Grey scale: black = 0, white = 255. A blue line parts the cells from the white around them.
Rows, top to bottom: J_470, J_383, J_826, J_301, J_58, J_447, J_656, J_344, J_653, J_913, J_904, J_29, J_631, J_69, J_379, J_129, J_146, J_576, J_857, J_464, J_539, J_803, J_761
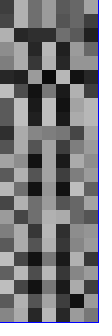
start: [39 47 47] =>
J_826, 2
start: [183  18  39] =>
J_447, 5
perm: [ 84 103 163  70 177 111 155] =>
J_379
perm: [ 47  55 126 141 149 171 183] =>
J_146

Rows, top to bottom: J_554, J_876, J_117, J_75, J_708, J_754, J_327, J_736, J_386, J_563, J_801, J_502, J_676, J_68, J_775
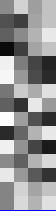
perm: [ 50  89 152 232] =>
J_676
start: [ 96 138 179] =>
J_117, 1

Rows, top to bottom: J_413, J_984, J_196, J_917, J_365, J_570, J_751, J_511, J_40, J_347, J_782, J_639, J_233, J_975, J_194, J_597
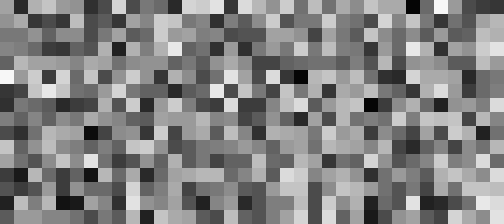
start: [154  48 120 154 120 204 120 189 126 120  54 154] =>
J_917, 17
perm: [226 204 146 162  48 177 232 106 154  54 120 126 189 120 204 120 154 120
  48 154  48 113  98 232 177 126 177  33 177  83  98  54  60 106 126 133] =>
J_917
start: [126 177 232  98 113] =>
J_917, 11
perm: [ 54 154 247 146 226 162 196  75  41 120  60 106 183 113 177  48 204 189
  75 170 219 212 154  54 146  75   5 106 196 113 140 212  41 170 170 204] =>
J_413
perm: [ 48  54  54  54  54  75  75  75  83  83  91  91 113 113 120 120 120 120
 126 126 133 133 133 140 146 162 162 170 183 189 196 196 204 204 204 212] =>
J_984
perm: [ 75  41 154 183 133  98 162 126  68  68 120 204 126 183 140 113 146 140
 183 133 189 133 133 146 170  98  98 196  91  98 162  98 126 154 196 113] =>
J_782
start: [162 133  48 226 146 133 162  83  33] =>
J_194, 7

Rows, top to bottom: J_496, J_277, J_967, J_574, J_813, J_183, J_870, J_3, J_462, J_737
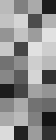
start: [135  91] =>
J_183, 1
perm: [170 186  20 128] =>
J_462

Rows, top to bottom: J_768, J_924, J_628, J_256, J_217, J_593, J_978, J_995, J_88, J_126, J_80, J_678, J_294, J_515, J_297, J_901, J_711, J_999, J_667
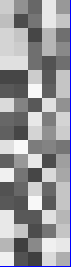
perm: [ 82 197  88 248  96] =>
J_978
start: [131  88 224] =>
J_995, 2
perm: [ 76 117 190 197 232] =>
J_924

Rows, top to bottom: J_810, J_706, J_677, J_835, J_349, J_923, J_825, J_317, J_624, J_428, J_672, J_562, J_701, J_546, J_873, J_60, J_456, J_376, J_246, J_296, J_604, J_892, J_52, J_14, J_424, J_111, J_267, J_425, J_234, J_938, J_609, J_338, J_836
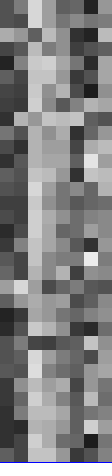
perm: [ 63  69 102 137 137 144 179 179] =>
J_296
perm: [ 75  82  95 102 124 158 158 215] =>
J_111
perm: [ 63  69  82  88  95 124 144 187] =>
J_835
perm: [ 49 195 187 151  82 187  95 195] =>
J_701
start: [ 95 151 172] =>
J_892, 1

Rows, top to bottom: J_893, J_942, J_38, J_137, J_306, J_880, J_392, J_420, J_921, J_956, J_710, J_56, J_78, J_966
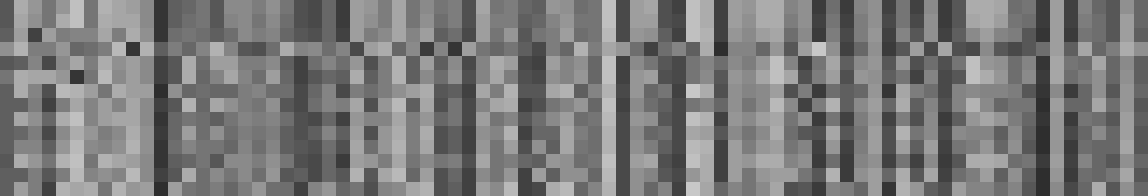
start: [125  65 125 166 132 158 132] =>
J_420, 3
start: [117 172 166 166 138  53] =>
J_942, 7
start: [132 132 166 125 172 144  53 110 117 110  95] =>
J_38, 6
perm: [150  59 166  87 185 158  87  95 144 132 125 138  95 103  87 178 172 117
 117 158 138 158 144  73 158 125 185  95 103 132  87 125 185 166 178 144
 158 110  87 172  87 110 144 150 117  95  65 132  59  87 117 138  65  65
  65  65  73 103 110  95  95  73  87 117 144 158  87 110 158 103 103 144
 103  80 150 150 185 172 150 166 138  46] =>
J_78
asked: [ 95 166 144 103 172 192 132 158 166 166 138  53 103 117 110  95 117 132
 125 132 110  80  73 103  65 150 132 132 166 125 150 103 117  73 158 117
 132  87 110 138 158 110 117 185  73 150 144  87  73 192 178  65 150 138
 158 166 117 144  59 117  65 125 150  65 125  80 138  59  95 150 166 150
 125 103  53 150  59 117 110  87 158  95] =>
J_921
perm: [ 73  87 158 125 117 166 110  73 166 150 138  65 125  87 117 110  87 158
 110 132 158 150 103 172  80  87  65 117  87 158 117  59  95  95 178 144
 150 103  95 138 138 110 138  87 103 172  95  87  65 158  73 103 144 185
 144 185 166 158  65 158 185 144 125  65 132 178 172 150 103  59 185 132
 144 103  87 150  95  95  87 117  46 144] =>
J_78
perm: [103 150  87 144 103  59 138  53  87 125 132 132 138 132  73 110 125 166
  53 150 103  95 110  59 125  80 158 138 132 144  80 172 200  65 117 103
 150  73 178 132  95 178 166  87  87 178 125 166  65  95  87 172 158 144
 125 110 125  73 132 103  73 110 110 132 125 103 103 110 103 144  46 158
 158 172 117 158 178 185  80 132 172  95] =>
J_392

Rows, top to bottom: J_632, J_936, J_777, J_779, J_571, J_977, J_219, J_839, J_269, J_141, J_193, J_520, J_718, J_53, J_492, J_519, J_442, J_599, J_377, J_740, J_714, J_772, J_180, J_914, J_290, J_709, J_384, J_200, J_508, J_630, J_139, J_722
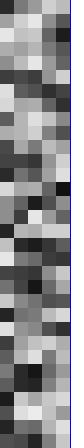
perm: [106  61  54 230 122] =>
J_377
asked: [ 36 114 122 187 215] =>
J_180

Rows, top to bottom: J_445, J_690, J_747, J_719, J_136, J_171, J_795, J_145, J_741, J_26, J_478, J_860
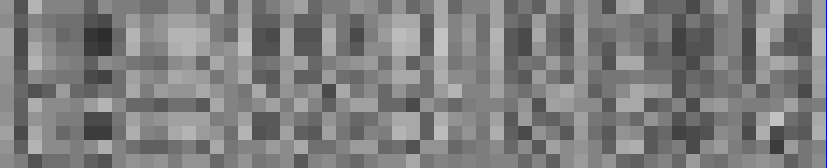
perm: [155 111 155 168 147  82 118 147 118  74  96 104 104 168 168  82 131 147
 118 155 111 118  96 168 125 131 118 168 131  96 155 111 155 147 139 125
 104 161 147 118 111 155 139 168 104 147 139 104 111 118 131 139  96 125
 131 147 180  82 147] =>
J_136
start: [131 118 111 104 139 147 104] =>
J_136, 9
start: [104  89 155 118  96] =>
J_171, 37

